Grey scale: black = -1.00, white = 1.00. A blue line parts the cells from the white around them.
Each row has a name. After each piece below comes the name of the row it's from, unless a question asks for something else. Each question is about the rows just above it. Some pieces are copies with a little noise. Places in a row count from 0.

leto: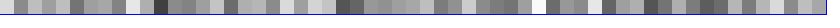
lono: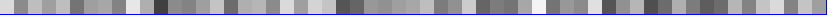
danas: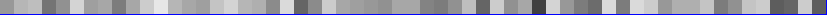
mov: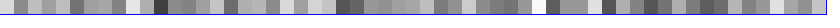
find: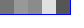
lono
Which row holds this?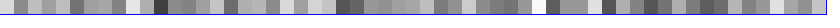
mov
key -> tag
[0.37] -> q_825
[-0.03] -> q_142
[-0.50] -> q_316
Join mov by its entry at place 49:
q_142

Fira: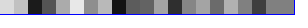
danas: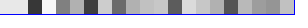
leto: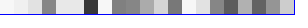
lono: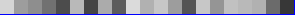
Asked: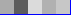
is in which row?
lono
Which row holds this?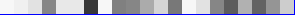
leto
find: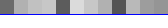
danas
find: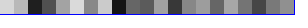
Fira

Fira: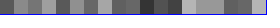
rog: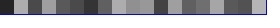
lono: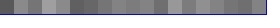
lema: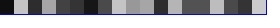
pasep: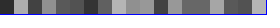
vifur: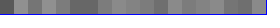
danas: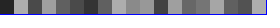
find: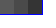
rog
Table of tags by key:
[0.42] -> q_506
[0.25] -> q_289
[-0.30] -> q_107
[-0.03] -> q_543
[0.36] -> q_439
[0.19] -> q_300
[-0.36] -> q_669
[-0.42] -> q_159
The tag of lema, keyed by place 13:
q_669
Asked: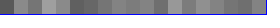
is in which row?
lono
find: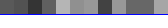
pasep
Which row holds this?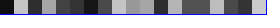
lema

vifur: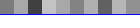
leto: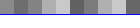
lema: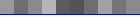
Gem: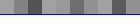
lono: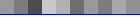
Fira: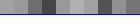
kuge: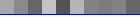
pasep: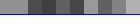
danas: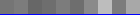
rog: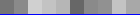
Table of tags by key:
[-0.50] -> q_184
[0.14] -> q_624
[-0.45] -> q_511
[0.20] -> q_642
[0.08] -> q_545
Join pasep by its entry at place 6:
q_642
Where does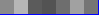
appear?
lema
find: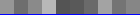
lema
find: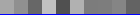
kuge

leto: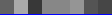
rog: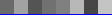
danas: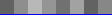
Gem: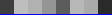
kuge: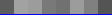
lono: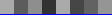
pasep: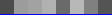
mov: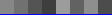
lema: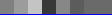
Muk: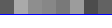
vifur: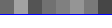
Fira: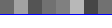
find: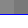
Muk
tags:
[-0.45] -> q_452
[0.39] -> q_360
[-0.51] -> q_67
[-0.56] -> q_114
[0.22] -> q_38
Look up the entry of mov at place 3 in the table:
q_67
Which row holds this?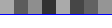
lono
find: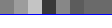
lema
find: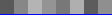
danas
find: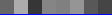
leto

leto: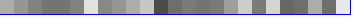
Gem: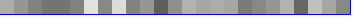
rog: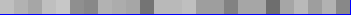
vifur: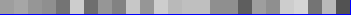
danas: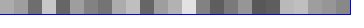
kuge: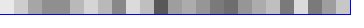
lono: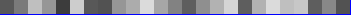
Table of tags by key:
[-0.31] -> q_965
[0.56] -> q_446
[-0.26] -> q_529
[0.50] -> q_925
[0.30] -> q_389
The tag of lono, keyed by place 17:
q_529
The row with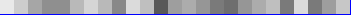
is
kuge
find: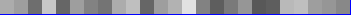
danas
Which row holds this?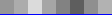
lono
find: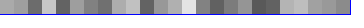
danas

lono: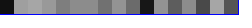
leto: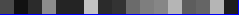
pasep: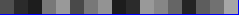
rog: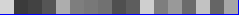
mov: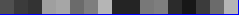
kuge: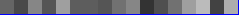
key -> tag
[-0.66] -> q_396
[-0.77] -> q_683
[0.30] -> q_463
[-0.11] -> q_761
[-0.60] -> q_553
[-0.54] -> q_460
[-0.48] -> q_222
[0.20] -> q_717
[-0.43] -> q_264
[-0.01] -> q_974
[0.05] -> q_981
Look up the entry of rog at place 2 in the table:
q_222
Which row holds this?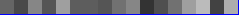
kuge
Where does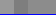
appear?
lono
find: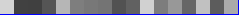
rog

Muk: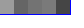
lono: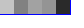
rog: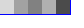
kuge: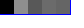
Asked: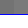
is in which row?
Muk
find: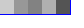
rog
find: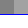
lono

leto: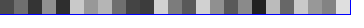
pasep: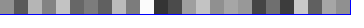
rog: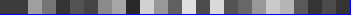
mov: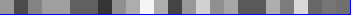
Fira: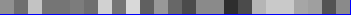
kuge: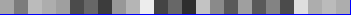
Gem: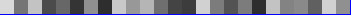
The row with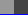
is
pasep
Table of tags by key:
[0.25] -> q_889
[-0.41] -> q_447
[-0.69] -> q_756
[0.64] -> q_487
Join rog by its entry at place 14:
q_447
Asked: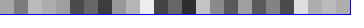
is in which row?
kuge
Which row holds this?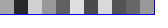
rog
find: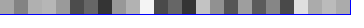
kuge
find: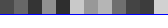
Gem
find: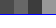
kuge

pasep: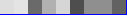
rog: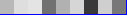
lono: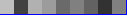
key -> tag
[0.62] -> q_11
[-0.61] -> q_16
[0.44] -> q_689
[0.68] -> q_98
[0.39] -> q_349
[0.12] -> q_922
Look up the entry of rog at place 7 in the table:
q_11
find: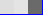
pasep
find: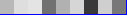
rog
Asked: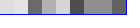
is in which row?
pasep
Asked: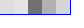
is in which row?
rog

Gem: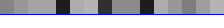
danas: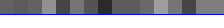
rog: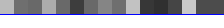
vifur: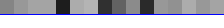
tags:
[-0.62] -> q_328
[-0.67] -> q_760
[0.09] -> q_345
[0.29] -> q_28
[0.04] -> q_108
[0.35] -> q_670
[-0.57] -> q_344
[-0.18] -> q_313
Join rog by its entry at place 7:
q_108
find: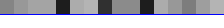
Gem

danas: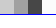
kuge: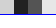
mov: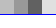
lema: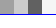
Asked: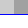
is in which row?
danas
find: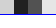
kuge
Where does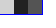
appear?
kuge
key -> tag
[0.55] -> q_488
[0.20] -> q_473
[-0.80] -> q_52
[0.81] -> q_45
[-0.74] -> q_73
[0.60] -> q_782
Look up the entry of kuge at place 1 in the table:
q_73

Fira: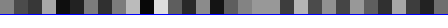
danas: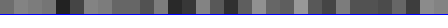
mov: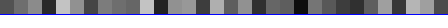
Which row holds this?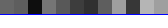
mov
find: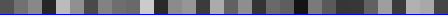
mov
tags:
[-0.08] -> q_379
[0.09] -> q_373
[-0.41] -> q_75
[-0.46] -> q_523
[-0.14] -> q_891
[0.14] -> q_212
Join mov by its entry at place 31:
q_75
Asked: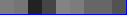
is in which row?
danas
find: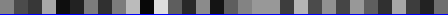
Fira
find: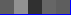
mov
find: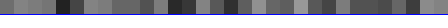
danas

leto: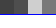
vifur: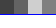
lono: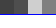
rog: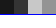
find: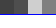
lono
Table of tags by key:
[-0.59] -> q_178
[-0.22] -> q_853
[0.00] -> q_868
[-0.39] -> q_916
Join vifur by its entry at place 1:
q_853

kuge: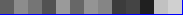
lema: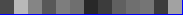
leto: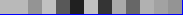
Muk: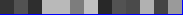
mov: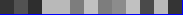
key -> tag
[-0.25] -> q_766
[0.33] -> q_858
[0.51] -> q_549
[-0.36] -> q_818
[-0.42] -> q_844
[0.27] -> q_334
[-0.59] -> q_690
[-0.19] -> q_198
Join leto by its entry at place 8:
q_858
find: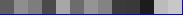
kuge
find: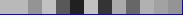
leto
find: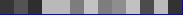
mov
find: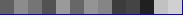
kuge
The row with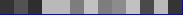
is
mov

